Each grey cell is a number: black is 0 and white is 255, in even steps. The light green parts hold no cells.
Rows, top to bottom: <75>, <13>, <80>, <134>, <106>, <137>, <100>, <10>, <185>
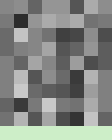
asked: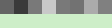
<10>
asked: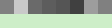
<100>
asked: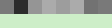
<13>

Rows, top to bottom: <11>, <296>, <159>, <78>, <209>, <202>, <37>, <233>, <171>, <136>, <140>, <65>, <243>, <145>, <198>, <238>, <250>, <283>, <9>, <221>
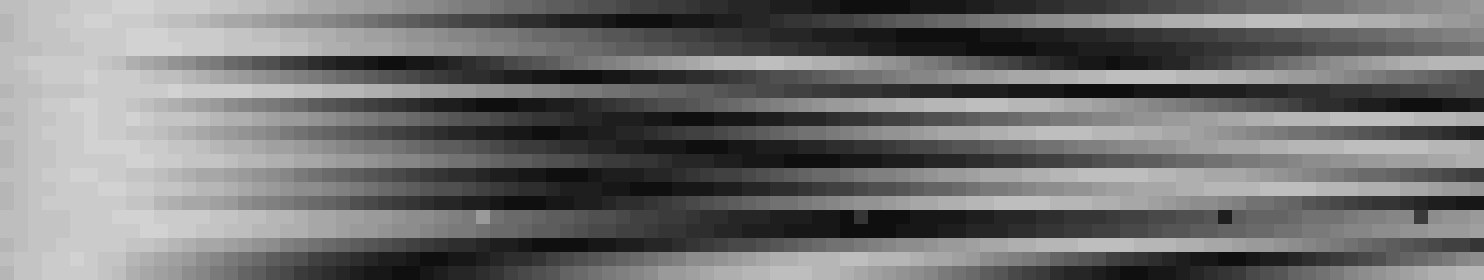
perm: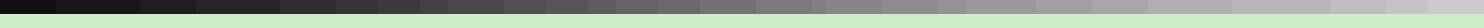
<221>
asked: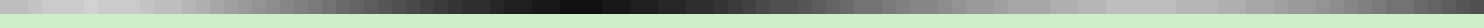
<202>
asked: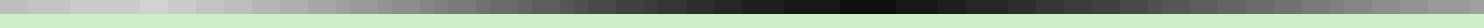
<250>

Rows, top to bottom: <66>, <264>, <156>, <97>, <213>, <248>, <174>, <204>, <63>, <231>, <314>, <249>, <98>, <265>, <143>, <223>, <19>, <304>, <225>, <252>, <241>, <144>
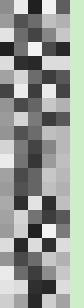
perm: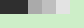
<143>
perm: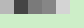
<314>
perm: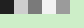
<19>
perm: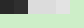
<241>
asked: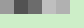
<264>

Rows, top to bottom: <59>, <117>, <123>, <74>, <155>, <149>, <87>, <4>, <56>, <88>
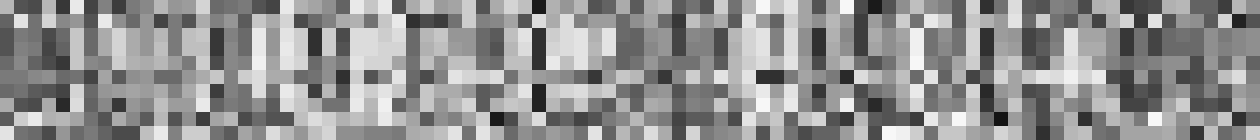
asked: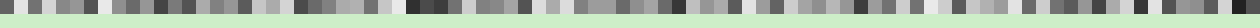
<117>
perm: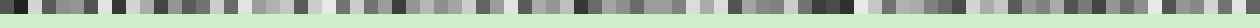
<117>
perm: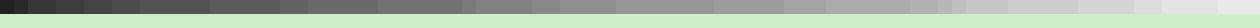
<87>
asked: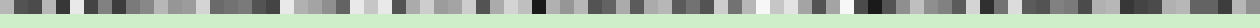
<59>
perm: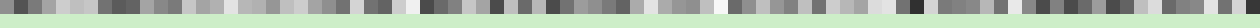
<155>
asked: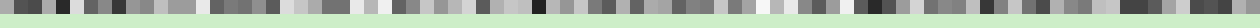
<4>
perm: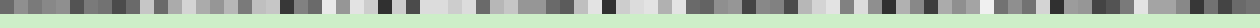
<123>

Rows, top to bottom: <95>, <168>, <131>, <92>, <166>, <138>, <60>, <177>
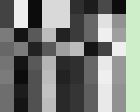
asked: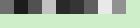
<60>
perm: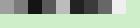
<131>

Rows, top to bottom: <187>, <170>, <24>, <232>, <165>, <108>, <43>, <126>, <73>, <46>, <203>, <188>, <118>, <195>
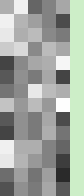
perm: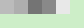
<43>
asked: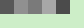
<73>
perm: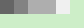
<203>
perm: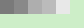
<24>

